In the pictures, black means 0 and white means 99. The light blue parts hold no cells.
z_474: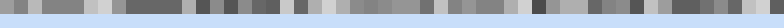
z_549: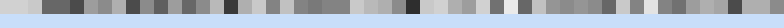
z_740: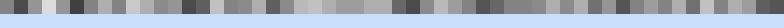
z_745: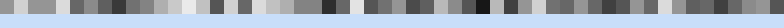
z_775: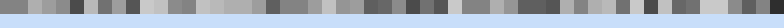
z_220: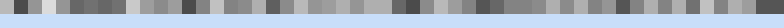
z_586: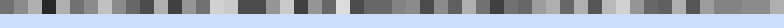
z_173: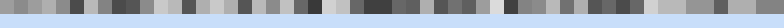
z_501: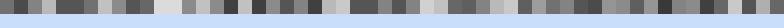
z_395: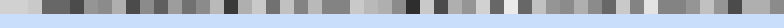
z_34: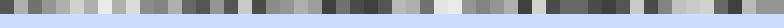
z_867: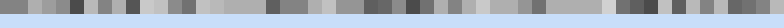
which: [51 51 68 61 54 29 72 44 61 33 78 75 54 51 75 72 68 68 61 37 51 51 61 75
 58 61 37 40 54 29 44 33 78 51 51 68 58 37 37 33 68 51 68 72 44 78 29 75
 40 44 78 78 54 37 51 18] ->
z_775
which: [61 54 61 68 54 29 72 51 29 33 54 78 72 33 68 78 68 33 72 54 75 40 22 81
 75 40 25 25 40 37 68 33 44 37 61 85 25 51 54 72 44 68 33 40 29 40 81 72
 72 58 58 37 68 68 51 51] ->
z_173
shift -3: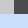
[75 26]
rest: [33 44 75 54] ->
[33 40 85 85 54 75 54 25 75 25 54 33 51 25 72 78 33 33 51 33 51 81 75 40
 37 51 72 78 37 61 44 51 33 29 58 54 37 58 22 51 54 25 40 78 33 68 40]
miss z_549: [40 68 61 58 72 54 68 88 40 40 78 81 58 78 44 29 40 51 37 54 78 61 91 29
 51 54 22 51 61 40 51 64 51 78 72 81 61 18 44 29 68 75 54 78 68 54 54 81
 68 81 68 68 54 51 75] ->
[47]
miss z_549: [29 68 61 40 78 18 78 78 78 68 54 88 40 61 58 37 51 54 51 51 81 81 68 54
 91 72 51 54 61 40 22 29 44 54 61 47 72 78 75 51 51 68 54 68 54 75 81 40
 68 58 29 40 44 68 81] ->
[64]
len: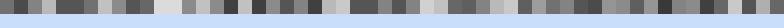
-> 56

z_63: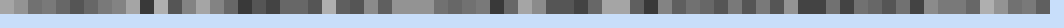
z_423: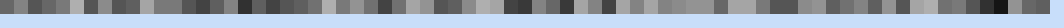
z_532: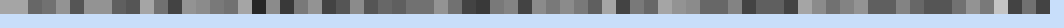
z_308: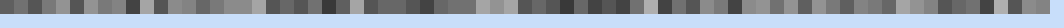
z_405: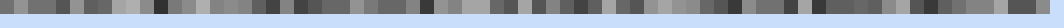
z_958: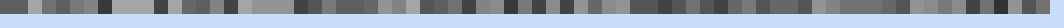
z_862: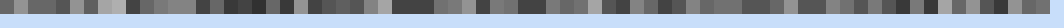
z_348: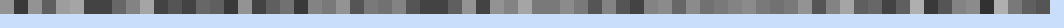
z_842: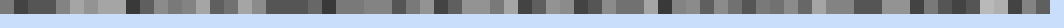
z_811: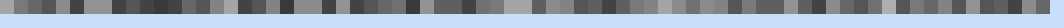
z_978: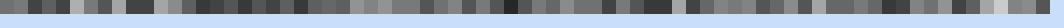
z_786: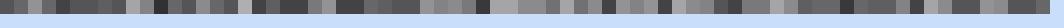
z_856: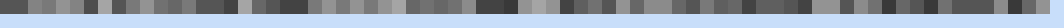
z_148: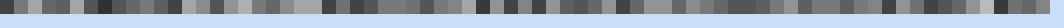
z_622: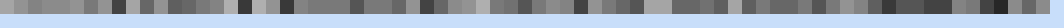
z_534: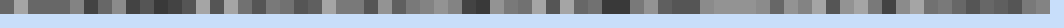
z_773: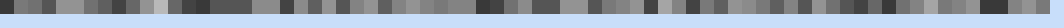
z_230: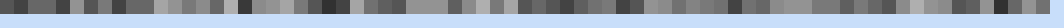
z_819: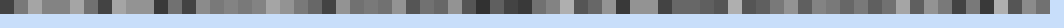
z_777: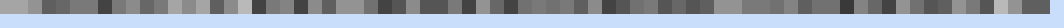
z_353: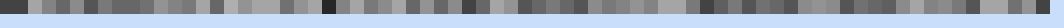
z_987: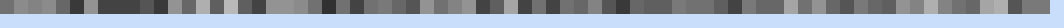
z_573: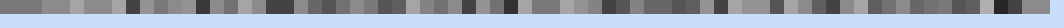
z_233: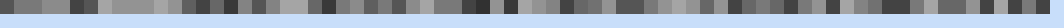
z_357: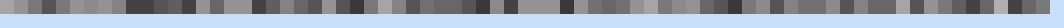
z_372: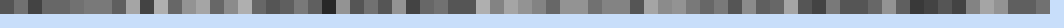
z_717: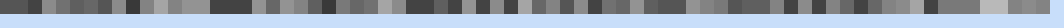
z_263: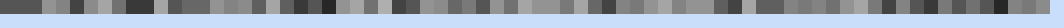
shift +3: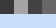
[25 67 29 43]
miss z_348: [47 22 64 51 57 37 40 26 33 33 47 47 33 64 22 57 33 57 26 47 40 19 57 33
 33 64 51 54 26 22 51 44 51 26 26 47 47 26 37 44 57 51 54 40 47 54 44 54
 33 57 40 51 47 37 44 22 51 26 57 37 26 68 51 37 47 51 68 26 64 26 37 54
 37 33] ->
[61]
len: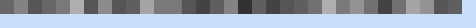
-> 33
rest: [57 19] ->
[40 57 44]
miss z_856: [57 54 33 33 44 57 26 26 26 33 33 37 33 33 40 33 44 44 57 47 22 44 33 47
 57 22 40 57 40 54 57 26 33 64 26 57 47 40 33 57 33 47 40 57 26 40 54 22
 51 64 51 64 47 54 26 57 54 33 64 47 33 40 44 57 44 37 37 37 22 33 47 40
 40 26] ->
[30]

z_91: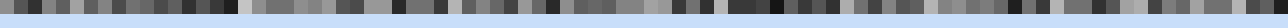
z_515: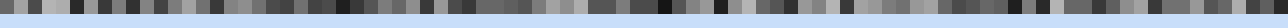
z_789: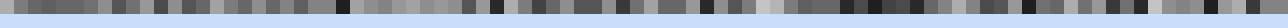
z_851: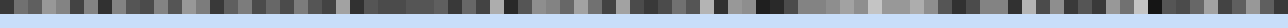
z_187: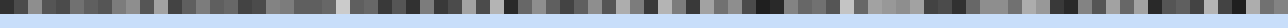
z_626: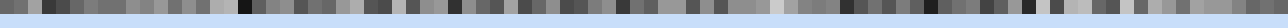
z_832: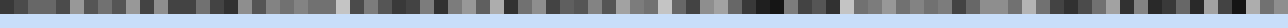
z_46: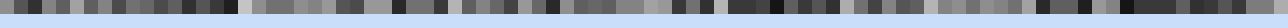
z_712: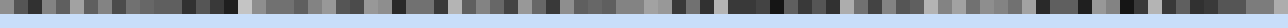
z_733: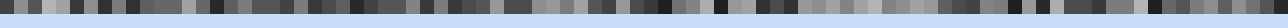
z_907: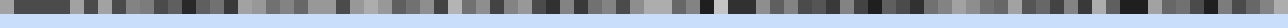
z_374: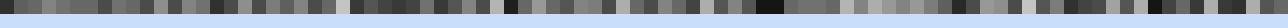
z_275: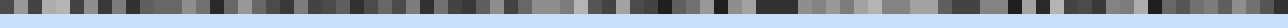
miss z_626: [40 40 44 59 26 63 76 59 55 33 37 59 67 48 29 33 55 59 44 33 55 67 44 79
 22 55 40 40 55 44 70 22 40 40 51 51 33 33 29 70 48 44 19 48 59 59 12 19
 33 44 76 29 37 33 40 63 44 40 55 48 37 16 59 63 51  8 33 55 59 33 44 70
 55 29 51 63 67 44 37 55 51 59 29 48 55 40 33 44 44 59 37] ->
[73]
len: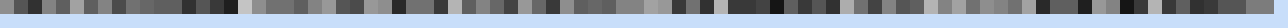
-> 91

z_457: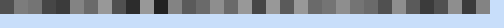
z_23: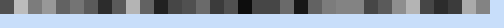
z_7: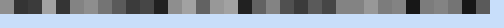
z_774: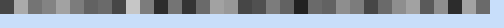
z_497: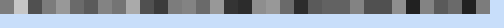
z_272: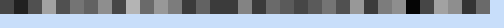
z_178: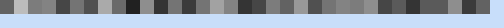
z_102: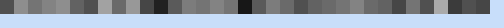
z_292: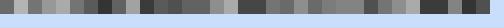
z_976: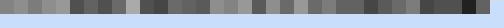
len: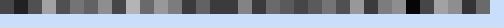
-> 35
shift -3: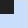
[10]
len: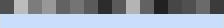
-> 16

